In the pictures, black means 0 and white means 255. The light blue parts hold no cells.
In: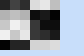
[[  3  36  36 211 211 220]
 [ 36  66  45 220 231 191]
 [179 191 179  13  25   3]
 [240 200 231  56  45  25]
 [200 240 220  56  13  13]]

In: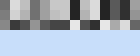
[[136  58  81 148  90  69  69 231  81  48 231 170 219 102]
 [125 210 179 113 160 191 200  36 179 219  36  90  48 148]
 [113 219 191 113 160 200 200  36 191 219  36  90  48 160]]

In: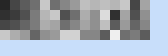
[[ 48  59  80 123 182 200  80 111 173 144 220  48 164  80 144]
 [ 38  70  92 111 200 111 134 154 191 182 191 182 200  70 164]
 [ 70  80 101 123 173 164 111 134 164 144 191  92 154 101 134]
 [200 173 154 101 144 154 210 210 134 134  92 239 111 123  92]]

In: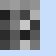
[[ 43  87  31  87]
 [ 65  99 187 117]
 [ 31 108  65 176]
 [ 77 126 199  55]
 [146 156 137 146]]

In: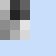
[[163  35  76]
 [196  56  98]
 [140 152 227]
 [130 175 215]]

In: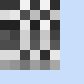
[[ 33  33 231  33 242  44]
 [ 53  53 242  53 242  44]
 [ 86  64 208  76 199  64]
 [ 76  76 208  86 208  86]
 [158 147 118 158 127 167]
 [219 219  64 219  44 231]
 [219 231  76 189  64 199]]

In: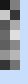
[[201  53]
 [ 53 115]
 [ 22 127]
 [ 95 136]
 [ 85 171]
 [148 182]
 [105 222]]
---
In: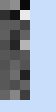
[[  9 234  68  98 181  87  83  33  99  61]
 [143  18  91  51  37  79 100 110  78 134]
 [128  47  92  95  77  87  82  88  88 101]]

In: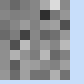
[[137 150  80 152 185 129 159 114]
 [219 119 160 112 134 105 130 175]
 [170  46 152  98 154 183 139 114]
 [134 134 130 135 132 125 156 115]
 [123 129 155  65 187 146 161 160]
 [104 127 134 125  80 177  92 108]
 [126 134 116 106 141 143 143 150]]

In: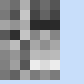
[[ 85  68  42 133 167 186 236 123]
 [108  99  40 178 143 182 219 145]
 [ 85  68  42 133 167 186 236 123]
 [175 198 171 196  88 108  86 168]
 [110  81 147  47 188 149 159  98]
 [130 121 164  88 156 133 128 119]]

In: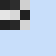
[[208  32 212]
 [ 45 216  40]
 [ 35 229  32]]

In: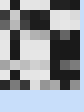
[[ 26 218 227  25  26  25 124  26 143]
 [ 34 229 230 101  25  25 100  27  31]
 [ 32 227 227  38  25  26  29  26 169]
 [226  39  29 169 229 231 199 232 149]
 [228  30  28 178 228 230 208 229 221]
 [230  47  65 210 230 229 189 229  55]
 [ 28 202 183  37  27  25 202  27 123]
 [231  57 101 228 230 230 163 231  40]]

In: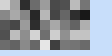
[[117  24 175 195 106]
 [187  46  99 196 116]
 [ 80 102 124 144 120]
 [ 74  69 168 206  63]
 [156 183 124 111 230]
 [108  39  45 211 103]
 [ 45 134 155 142 138]
 [163 169  71 189  99]
 [211 136  86  80 108]]

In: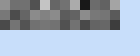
[[164  90  61]
 [ 98 117 103]
 [108 120 100]
 [ 24 140  73]
 [171  99 114]
 [114  92  81]
 [102 139 114]
 [196 130 118]
 [ 81 139 113]
 [113 101  83]
 [112  76 116]
 [145 120  74]]
